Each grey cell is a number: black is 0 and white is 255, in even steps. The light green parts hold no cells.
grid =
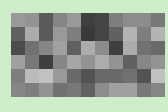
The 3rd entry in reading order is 90
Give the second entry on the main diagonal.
172
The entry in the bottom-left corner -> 134
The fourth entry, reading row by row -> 134
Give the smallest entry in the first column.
76
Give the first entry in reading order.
153
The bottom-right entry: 134
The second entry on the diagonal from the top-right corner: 126
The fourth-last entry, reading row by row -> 160
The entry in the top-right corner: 120
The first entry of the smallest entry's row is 97
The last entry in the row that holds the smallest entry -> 180
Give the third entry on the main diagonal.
134
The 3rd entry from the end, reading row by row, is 160
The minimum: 57

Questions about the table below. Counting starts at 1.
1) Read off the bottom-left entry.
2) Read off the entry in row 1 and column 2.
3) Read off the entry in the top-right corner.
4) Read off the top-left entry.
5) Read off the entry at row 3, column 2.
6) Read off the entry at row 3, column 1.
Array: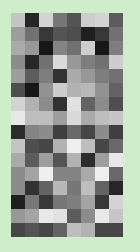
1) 70
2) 38
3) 92
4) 197
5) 152
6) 170

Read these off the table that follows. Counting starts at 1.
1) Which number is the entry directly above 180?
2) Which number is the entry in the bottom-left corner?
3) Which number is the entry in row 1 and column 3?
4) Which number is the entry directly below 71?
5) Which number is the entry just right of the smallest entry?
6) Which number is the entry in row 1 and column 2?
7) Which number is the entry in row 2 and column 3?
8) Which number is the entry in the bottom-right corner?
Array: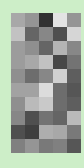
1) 79
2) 128
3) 49
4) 208
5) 227
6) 149
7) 135
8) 86

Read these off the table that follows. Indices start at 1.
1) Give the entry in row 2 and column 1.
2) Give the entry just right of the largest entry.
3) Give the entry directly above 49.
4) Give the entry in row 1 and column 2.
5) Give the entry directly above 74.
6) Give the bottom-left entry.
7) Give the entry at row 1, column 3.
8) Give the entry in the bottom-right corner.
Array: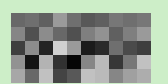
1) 134
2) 154
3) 208
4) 111
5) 127
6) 167
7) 96
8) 173

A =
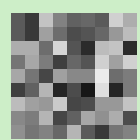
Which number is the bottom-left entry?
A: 144
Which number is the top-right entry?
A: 173
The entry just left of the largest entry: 136
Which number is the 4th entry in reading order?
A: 130
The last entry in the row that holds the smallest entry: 124
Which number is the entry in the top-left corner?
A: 90
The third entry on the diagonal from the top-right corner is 188
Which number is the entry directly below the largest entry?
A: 222
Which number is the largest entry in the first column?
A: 188
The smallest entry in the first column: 63
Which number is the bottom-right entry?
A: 130
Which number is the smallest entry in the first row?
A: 57
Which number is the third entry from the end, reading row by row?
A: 57
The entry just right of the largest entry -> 109
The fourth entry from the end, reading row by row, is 90
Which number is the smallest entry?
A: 23
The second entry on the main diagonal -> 57
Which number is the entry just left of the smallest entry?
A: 76
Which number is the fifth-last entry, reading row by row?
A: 181
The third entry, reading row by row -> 195
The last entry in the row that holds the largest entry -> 124

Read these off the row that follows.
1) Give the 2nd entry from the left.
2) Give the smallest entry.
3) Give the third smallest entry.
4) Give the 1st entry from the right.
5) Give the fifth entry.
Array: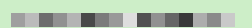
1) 187
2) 57
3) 81
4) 201
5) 180
